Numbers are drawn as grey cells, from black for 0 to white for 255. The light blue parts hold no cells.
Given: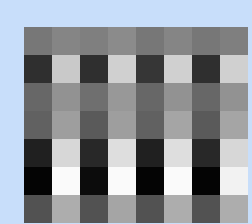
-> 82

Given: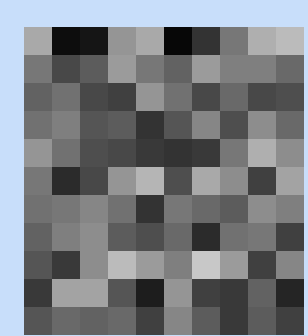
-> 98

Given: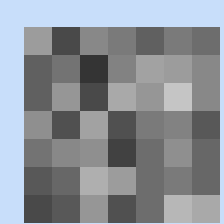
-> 150

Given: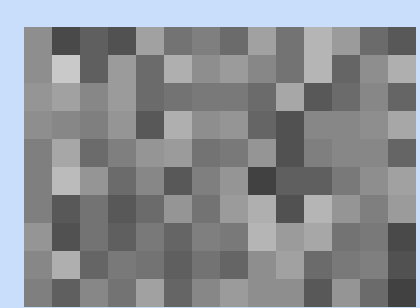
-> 135

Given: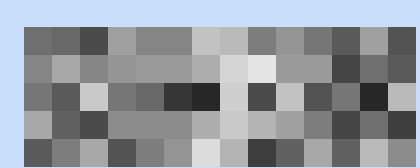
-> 168

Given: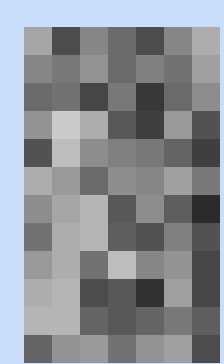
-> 153

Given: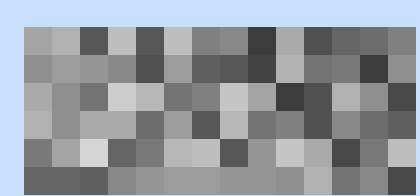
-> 95

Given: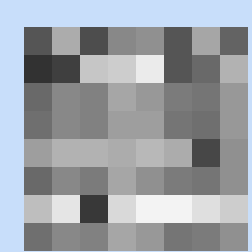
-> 129

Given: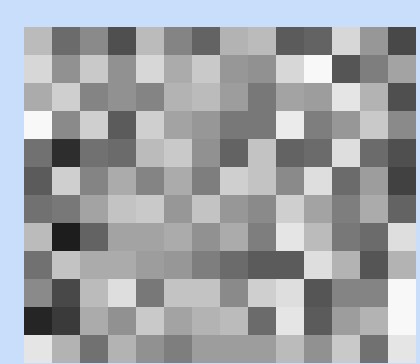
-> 113
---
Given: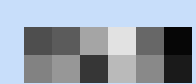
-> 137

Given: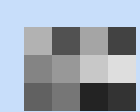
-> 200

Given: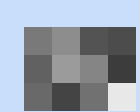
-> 133

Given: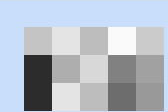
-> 129

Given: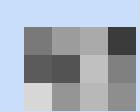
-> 192

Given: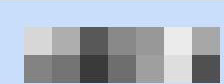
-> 222

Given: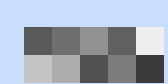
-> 124

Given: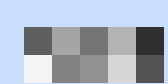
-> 214

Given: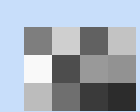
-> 153
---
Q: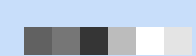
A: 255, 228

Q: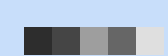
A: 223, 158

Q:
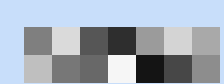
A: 246, 218

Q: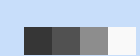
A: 249, 141

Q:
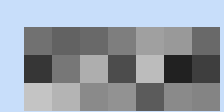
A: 196, 188

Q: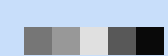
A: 224, 152
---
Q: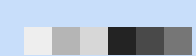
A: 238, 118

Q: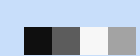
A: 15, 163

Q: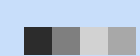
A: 44, 168

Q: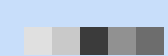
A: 224, 109

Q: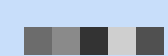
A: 108, 80

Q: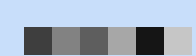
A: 62, 198

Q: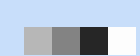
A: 183, 253

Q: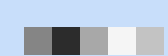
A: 133, 195

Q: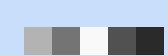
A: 179, 42

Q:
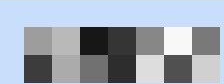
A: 157, 208
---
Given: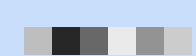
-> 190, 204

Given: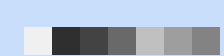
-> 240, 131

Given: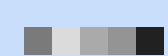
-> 122, 33

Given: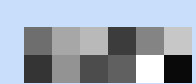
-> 110, 9

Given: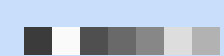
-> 59, 178

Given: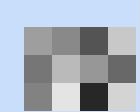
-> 158, 212

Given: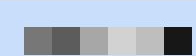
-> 119, 23

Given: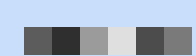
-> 92, 122

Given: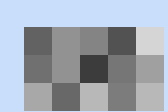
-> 98, 184
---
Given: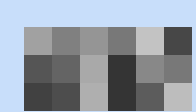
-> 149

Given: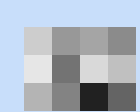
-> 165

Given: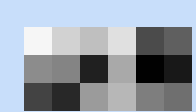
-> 191

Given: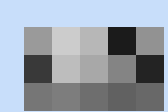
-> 183

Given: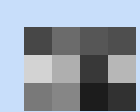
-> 86

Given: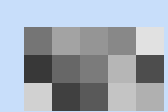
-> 149

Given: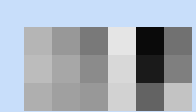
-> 121

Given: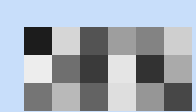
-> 83

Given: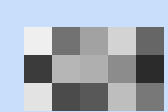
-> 162
